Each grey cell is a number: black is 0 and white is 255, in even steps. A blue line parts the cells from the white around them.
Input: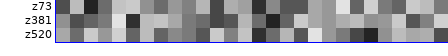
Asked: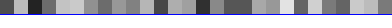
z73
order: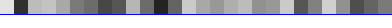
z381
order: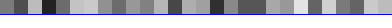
z73
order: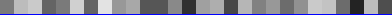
z73
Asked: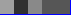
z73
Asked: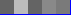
z520
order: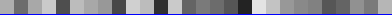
z520

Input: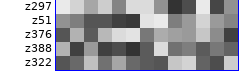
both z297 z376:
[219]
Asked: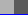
z376
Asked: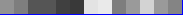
z51
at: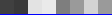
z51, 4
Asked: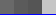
z322

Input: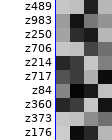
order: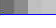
z373
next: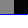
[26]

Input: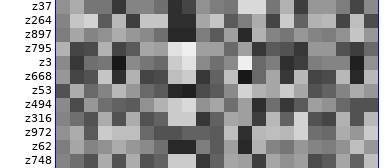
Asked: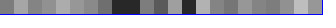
z62
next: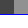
[125]
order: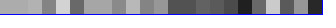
z53
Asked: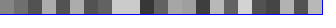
z316
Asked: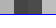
z668

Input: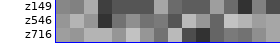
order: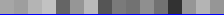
z546
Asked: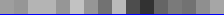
z716
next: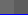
[93]
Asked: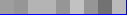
z716
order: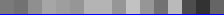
z716
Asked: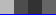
z716

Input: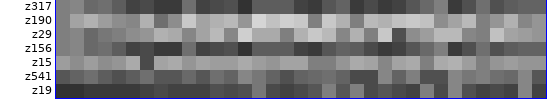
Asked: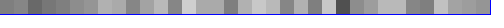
z29
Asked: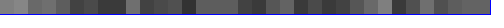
z317

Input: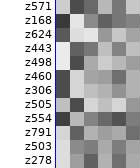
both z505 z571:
[76]
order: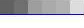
z278
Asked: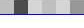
z505
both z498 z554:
[184]
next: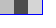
[191]

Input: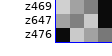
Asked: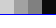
z469
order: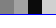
z469
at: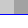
z476, 1
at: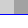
z469, 0
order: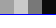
z476
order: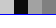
z647

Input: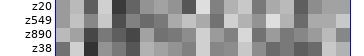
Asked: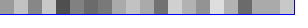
z549
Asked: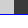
z20
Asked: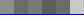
z38
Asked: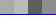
z20
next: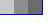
[121]

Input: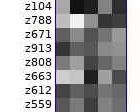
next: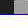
[76]
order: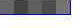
z612

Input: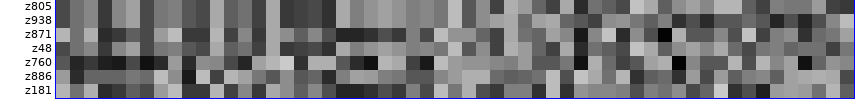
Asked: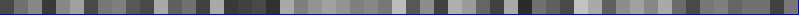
z48
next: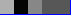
[181]
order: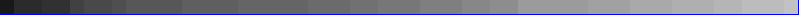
z886
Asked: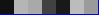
z760

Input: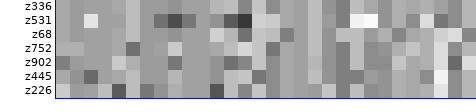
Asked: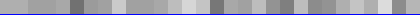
z752
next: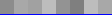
[147]
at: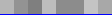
z902, 18
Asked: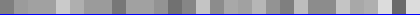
z902

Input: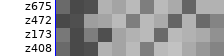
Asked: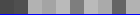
z675
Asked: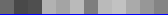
z408

